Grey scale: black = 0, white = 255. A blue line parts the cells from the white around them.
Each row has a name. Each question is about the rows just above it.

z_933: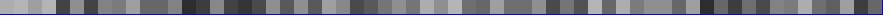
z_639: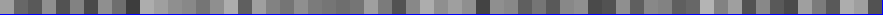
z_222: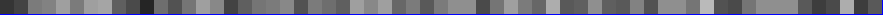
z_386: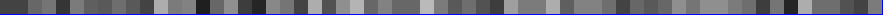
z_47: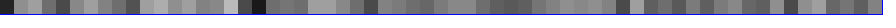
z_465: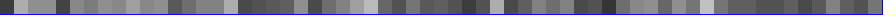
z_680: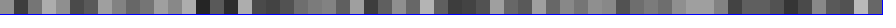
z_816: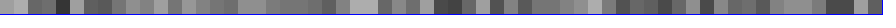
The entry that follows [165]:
[95]
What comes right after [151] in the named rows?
[130]

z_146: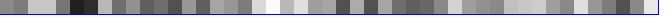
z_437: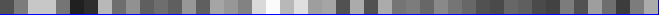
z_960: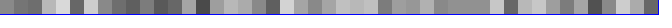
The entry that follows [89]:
[103]
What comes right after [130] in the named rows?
[217]

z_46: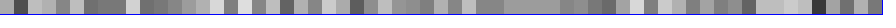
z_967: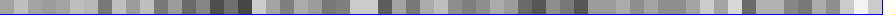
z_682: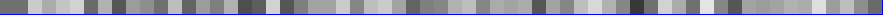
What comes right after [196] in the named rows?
[210]
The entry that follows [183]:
[120]
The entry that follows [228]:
[134]
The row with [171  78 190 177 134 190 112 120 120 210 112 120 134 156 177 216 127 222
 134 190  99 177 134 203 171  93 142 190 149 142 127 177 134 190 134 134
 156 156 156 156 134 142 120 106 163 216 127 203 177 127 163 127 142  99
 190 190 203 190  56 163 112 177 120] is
z_46
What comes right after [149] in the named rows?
[142]

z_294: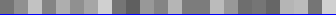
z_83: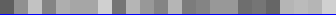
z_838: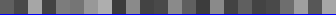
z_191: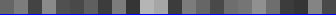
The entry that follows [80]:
[73]
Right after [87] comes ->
[166]
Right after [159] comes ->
[87]

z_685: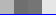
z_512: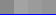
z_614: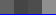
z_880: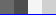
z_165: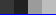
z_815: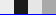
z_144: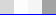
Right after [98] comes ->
[69]
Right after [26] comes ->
[230]
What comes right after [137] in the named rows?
[163]
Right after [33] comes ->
[155]
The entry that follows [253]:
[245]
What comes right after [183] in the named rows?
[111]

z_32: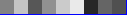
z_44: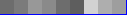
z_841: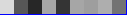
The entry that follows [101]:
[80]
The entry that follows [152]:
[138]

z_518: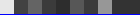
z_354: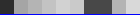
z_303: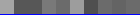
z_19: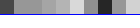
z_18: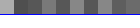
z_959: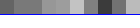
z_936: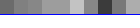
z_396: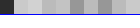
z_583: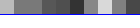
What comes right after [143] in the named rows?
[38]
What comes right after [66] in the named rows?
[100]
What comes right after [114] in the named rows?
[187]
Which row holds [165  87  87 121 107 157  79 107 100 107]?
z_303
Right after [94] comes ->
[107]

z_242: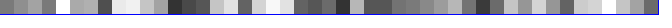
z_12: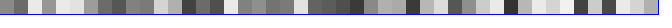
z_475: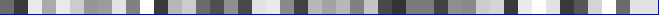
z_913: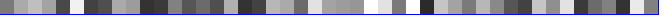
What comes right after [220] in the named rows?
[86]
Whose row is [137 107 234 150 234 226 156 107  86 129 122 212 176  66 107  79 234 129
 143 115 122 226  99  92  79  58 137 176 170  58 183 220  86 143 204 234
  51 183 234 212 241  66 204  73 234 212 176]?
z_12
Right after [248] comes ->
[226]
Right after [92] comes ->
[79]
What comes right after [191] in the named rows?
[163]

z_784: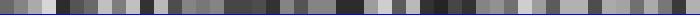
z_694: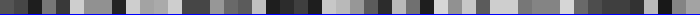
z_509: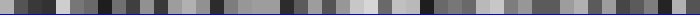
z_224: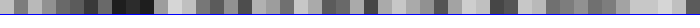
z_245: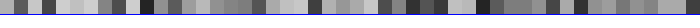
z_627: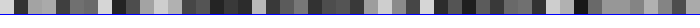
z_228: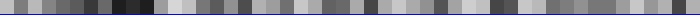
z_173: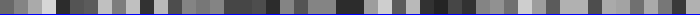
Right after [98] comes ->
[105]
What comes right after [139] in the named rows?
[70]

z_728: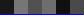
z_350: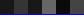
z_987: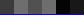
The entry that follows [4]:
[24]
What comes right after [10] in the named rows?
[68]
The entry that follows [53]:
[24]
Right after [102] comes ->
[10]
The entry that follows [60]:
[110]
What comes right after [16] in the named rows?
[74]

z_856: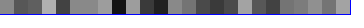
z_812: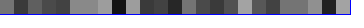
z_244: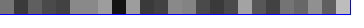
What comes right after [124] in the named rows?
[144]
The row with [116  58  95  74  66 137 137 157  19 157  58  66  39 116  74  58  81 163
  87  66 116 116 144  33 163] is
z_812
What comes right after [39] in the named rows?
[116]
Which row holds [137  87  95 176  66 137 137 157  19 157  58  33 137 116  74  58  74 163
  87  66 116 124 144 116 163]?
z_856
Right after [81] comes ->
[163]
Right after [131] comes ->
[74]

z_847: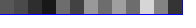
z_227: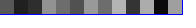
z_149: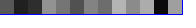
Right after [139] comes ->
[172]
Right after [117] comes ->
[81]
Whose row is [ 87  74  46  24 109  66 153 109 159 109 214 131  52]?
z_847

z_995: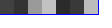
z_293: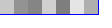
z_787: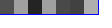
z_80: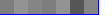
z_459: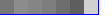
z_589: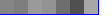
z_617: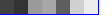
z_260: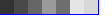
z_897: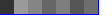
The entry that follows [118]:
[140]
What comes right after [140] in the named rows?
[133]
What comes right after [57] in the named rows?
[188]

